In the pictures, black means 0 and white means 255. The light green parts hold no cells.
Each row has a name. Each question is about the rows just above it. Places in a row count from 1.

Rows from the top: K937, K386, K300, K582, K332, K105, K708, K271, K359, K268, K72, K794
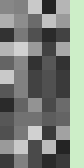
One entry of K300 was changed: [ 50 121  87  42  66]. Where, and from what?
3, [80]
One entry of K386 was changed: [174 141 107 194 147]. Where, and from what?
5, [154]
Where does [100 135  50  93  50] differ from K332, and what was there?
4, [87]
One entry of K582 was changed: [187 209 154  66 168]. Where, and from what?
1, [181]
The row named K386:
[174 141 107 194 154]
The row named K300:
[ 50 121  80  42  66]
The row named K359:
[ 87 114 114  93 100]

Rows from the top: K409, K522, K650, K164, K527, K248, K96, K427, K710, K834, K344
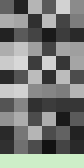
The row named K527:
[203 216  60 210  54 165]
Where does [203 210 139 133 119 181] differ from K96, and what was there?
5, [125]
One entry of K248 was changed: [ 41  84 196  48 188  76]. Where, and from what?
3, [188]
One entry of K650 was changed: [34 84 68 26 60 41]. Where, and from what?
2, [90]

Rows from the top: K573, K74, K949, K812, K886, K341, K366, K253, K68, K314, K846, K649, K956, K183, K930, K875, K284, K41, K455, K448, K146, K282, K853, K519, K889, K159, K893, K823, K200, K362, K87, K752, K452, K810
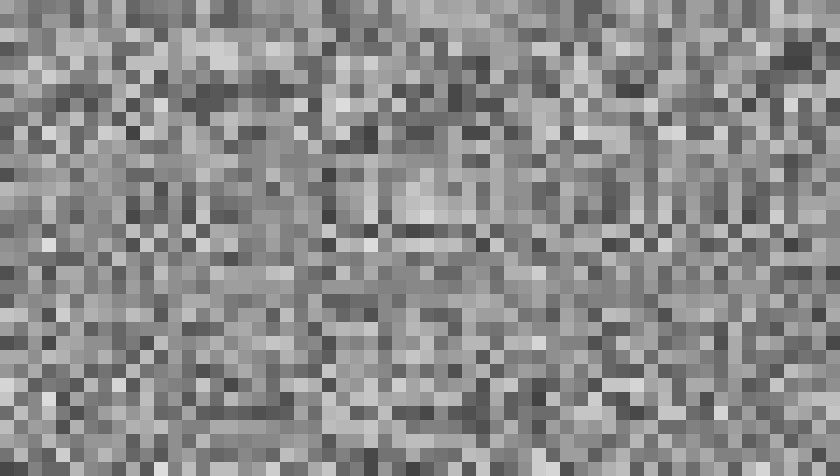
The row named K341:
[177 189 150 205 183 129 129 183 158 102 197  80 150 122 143 108 164 136
 102  88 158 164 102 122 189 143 170 158 150 189 136 143 115 143  80 183
 102 122  94 115 170 197 177 108  94 143  94 183 183 136 102 158 164 122
  94 102 108 129  94 189]
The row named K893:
[150 122 170 102 122 170  94 115  94 183 115 129 143 108  80 102 143 170
 143 102 129 108  94 197 150 164 143 136 102 150 108 136  80 150 177  94
 136 158 150 115 170 122 170 102  94  88 170  94 108 129 136 108 158 164
 115  88 189 170 150 136]
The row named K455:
[150 143 115 115  94  94 150 102 189 143 115 158 115 143 150 115  80 108
 136 129 108 150 170 136 129 122 158 158 143 102 122 150 122 122 136 136
 170 136 108 108 143 108 122 183 150 136 158 158 115 150 143 170 122 129
 115 183 164 170 164 150]
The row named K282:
[ 94 150 136 143 183 115 170 158 136 143 122 102 136 170 170 150 122 115
 129 158 136 115 170  94  94 108 108 136 108 150 143 143 170 164 177 164
 122 143 164 115 150 115 129 129 136 122 102 158 164 150 158 164 122 164
 136 177 102 158 115 158]

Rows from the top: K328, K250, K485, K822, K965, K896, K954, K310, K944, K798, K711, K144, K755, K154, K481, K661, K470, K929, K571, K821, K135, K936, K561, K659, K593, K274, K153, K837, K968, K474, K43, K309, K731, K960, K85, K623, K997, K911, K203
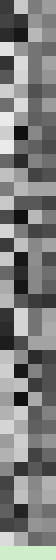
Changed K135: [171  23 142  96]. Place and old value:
3, [136]
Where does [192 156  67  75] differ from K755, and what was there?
4, [81]

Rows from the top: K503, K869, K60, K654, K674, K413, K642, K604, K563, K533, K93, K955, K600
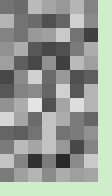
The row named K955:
[194 131  49 123  41 138 201]
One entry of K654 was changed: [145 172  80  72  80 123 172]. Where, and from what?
3, [87]
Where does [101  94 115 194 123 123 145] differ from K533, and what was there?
5, [115]
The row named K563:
[214 165 107 194 172 123 101]

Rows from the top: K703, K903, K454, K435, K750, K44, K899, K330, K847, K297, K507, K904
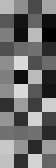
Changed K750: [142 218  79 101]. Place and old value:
4, [107]
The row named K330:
[ 47 157  61 206]
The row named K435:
[ 79 107 113  40]
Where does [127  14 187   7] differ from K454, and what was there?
4, [0]
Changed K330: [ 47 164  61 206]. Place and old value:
2, [157]

